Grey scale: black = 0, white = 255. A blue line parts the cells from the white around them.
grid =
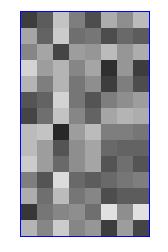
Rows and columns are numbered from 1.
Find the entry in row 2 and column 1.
165
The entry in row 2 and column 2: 99
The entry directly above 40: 195
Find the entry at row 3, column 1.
134
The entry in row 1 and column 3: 195
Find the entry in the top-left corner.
61
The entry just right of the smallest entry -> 157
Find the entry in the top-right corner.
187
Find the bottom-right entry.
69
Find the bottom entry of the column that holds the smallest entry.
203
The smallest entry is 40
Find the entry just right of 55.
118
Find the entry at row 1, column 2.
92
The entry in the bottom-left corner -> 180
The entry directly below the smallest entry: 84

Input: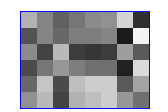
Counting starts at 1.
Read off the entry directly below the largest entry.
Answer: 90
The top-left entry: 178
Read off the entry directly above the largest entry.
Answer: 48
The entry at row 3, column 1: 139
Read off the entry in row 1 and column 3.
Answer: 97
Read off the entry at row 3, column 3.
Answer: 185
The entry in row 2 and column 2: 132
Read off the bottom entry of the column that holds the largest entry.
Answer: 112
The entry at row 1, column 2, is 132
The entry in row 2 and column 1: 83
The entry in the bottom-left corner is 145

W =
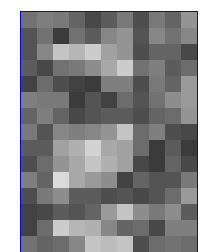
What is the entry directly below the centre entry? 168
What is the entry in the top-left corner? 114
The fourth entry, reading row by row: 100
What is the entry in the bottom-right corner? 108
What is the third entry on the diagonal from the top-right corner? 100
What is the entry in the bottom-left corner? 114
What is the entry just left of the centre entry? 135
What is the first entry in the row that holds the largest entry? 127
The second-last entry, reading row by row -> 114
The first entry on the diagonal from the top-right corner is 148
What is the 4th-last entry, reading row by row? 78
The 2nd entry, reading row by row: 127
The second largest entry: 211
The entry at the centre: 148
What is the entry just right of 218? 168
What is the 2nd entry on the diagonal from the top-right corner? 114
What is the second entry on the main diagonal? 114
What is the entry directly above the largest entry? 148
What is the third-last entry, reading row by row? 108
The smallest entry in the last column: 59
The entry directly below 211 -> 196

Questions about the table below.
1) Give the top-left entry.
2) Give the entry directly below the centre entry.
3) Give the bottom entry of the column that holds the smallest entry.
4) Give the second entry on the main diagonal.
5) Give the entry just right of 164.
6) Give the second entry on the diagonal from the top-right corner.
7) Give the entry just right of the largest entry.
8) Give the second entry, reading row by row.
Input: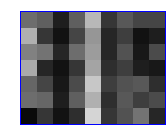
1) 109
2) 199
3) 10
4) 54
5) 46
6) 18
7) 54
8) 95
